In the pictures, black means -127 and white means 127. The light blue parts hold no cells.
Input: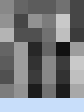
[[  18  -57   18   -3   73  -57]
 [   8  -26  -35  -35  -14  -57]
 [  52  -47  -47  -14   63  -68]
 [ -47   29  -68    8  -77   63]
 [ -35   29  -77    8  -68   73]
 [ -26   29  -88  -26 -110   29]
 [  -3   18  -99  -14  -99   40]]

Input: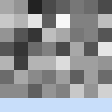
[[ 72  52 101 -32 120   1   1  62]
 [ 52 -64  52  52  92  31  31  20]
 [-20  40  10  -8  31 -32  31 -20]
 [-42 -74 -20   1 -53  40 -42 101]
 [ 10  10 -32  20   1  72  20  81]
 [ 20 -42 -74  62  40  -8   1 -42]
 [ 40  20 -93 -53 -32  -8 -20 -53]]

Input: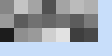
[[  6  68  36 -46  36  59  48]
 [-99  15  26  79  98 -65 -55]
 [ 26 -35 -14 -24 -14 -35  -4]]

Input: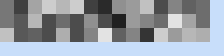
[[ -8 -39  55 -51 -18 -51  16 -51 -95  27   4 -18  99  36 -18]
 [ -8 -63  36  77  55  77 -63 -85  16  27  65 -51   4 -30 -18]
 [ 65 -39 -30 -51  46 -51   4  99 -30   4 -75  77  27  55  46]]

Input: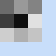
[[ -67 -112   97]
 [  78   47   68]
 [ -20   25    3]]

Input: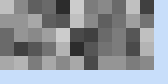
[[ 21  21  40 -32 -41  64   9 -32 -12  31 -12]
 [-21  21   9  31  76 -53 -63 -21  -3 -41  64]
 [ 40  52  -3  40   9  40 -53  21  21  -3   9]
 [ 64   9 -32 -21 -83  76  -3   9 -21  64 -63]
 [-21 -63 -41 -12  52 -83 -41 -12  -3 -53  52]]

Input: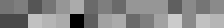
[[ -54  -54   65   53   43 -126  -32   34   43  -21   -1   34   75   10
    65   53]
 [ -10   -1  -42  -10   22   43  -21   -1  -21   22   22   22  -32   10
   -10   10]]

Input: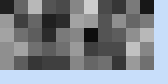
[[ -95  -25   56  -43  -53    6   77  -53  -73   -5 -104]
 [  15   35  -15  -34  -15   26  -64  -53  -53   65    6]
 [  26  -64  -25  -95  -84   35   26  -43   15  -25   -5]
 [  35  -15  -34  -84   -5    6 -113  -43  -34   15   56]
 [  15  -34  -73  -64  -64    6  -25  -15  -73   26  -15]]

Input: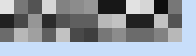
[[ -20   56   32  -32   66  -54  -65   -8   12  -20  -20    2   56]
 [ -94  -54   22  -84  -44  -32  -32   56   66  -94  -94   66  -44]
 [  98   -8  -44   86    2   12   22 -104 -104   98   86 -113   -8]]
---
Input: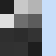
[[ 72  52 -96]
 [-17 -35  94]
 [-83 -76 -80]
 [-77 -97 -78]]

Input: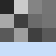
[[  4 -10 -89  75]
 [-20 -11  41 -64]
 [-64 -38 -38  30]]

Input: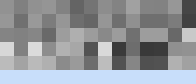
[[ 23 -57  18   0  17  21   2 -27 -11  13   3  33   3   2]
 [ -3 -62  23 -15  25  -3  22 -17 -25  22 -16  16 -16 -16]
 [-23  73   4   1   6 -22  29  47  28   9  28 -15  29  29]
 [ 16  18  87   1  91  13  49  39 -44  89 -69 -18 -70 -68]
 [ 49  33  59  35  58  48  11  26 -18  61 -45   6 -47 -45]]

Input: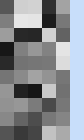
[[ -79   35  -40   79   82]
 [ -99   -7   -1  102  100]
 [  81  -29   29  -87  -89]
 [   2  100 -104    0   23]
 [  -7   92  -86  -12   -9]
 [  19   -9  -10   10   35]
 [  73  -14   22  -94 -105]
 [ -53   -8   18   23   -4]
 [  -7    5    8  -27  -50]
 [  66   42  -43  -70  -58]]

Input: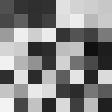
[[  78   71  -47  -76  -80  -78   97   83]
 [  57   74  -56  -32  -79  -63   93  108]
 [ -63   -5   27  110   79  107  -75  -44]
 [-111  -98   85   77  -90  -83   62   67]
 [ -54  -95  113   52   18  -77   82  -14]
 [ -92   91  -81   98  -84   64  -33  100]
 [  -8  -37   68   26  105   91  -69  -84]
 [  61  -96  115  -57   66  -90   90  -65]]

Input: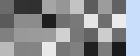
[[  28  -30  -20  -78  -79   37   22   67  -35]
 [ -16  107  -37   12   12  -97  -15   -6  101]
 [  77  -18    0   25   27   28   81   -8  -27]
 [  -3 -102   58    3    4  104   -9    0  -95]]

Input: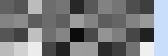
[[ -49  -65  -30  -42   60  -18  -10  -88  -39    2  -10]
 [   3   25    3   11  -34  -19  -32   29    3  -34  -26]
 [ -57  -95  -42  -62   64  -15    5 -116  -54   20   -1]
 [ -13  111   59   81  108  -58  -94   28   27  -85  -65]]
